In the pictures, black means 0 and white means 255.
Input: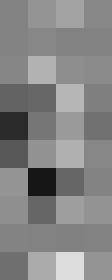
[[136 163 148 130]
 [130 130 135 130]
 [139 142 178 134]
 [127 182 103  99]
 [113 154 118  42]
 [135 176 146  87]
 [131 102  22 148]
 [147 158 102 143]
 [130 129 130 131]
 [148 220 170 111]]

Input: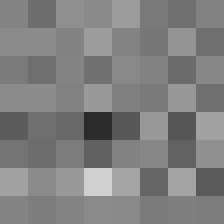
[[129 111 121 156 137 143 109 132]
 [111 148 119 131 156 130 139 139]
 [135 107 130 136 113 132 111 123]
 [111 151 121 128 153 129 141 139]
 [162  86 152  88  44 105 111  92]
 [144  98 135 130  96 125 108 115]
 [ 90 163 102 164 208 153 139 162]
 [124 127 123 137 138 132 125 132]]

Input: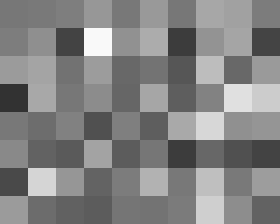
[[124 161 167 119 153 120 151 126 121 119]
 [ 68 165 147  60 172 145 249  67 143 125]
 [154 104 189  86 115 104 156 114 164 155]
 [204 224 130  94 166 102 140 119 168  50]
 [149 144 215 169  94 127  80 129 109 120]
 [ 67  80 103  60 118  92 163  90  98 137]
 [157 121 191 120 178 124  99 150 213  73]
 [ 98 141 207 123 115 117  92  97 108 155]]

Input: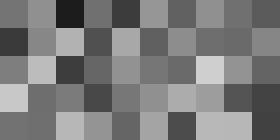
[[ 91 112 144  97 150  60 112  28 144 116]
 [134 106 110 141  96 168  80 178 135  58]
 [100 147 207 106 118 146 102  61 188 126]
 [ 67  84 157 172 144 119  72 123 110 200]
 [ 65 183 184  76 164 101 148 183 111 114]]

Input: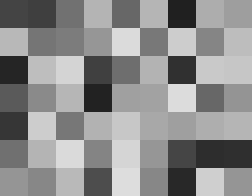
[[158 173  32 181 103 180 113  63  68]
 [189 133 205 120 219 150 124 117 184]
 [198 201  48 179 110  64 212 190  37]
 [148 103 220 162 160  34 182 138  90]
 [181 174 159 168 199 178 119 205  54]
 [ 47  45  69 150 213 132 218 180 112]
 [149 207  40 135 221  77 185 135 149]]

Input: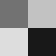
[[194 114]
 [ 24 221]]

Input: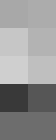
[[172 168]
 [179 198]
 [191 207]
 [ 86  57]
 [109 109]]

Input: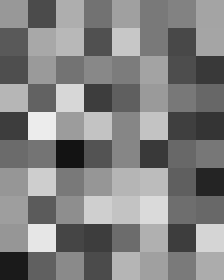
[[164 130 121 160 114 174  75 152]
 [165  72 121 199  80 184 168  89]
 [ 57  77 163 124 136 115 154  78]
 [103 120 154  95  61 215  98 182]
 [ 52  63 195 134 195 156 236  61]
 [119 104  57 134  83  19 116 107]
 [ 36  95 188 181 150 121 206 150]
 [104 110 218 195 207 142  91 158]
 [213  61 176 108  61  69 230 150]
 [172 122 160 181  75 138  96  26]]
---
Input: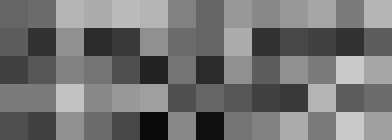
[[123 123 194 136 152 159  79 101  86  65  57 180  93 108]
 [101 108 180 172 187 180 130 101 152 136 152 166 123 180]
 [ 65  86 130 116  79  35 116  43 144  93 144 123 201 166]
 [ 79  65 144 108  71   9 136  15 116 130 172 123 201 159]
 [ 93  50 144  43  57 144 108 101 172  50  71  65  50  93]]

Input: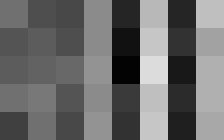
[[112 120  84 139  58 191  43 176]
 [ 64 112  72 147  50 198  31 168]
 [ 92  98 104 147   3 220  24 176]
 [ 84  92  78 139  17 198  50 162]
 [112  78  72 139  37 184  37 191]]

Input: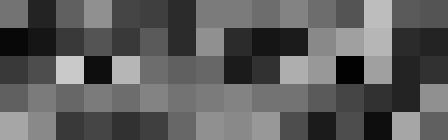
[[166 137  57  69  49  63 103 144 137 152  77  27  77  14 166  96]
 [ 96 123 103 123 109 131 115 123 131 115 115  90  69  49  35 144]
 [ 57  77 201  14 182 109  96 103  27  49 174 152   2 160  35  49]
 [115  35  96 144  69  63  43 123 123 109 131 109  84 189  90  84]
 [  8  21  57  84  57  90  43 144  43  21  27 137 160 182  43  35]]

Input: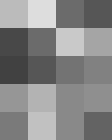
[[187 221 107  86]
 [122 193 137  99]
 [150 179 137 143]
 [ 72 107 201 165]
 [ 65  86 115 129]]

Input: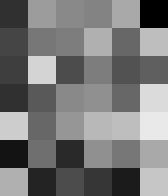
[[ 62 212  76 125  82  95]
 [ 48 156 137 131 169   0]
 [ 69 119 125 176 103 190]
 [ 19 111  41 144 119 169]
 [205 103 150 184 190 233]
 [ 48  89 137 144 103 219]
 [176  35  76  54  27 198]]

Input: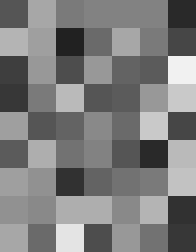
[[ 91 174 114 130  85  41 186]
 [ 85 167 122 130 130 130  41]
 [180 159  33 106 167 122  70]
 [ 62 152  77 152  99  91 241]
 [159 145  49  99 114 122 194]
 [145 137 174 174 137 180  49]
 [ 55 122 186  85  91 152 201]
 [167 106 228  77 152 114  55]
 [159  85  99 137 106 201  70]]

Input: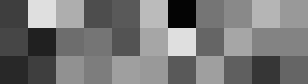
[[ 62 223 174  77  89 187   4 117 137 181 153]
 [ 40  62 145 125 159 153  89 159  95  54 101]
 [ 70  32 109 117  83 166 223 101 166 131 131]]
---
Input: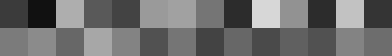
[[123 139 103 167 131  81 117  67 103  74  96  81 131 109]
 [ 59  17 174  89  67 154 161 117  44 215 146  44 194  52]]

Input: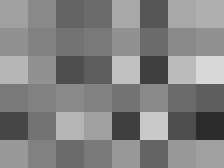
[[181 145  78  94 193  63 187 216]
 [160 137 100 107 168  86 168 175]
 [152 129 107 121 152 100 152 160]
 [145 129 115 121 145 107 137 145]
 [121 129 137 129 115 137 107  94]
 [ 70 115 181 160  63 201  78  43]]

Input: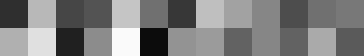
[[176 224  32 140 250  12 147 155  98 134  98 170  90]
 [ 47 184  70  83 197 112  55 191 162 134  77 112 120]]

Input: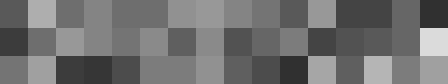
[[116 160  60  54  76 124 124 145  95  76  48 166  95 181 124 160]
 [ 89 174 110 132 110 110 145 152 132 116  89 152  68  68 102  48]
 [ 60 110 152 132 116 138  95 138  82 102 124  68  82  89 102 219]]

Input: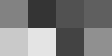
[[201 228  67 144]
 [130  52  81  95]]

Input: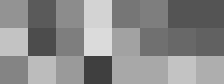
[[195  76 126 219 162 112 104  97]
 [147  90 140 211 118 126  84  84]
 [132 188 154  63 168 168 195 174]]

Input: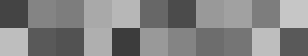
[[190  89  82 175  60 153 132 109 117 190  89]
 [ 68 132 125 169 183 103  75 153 161 125 198]]

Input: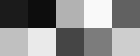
[[192 234  69 124 206]
 [ 27  13 178 249  97]]
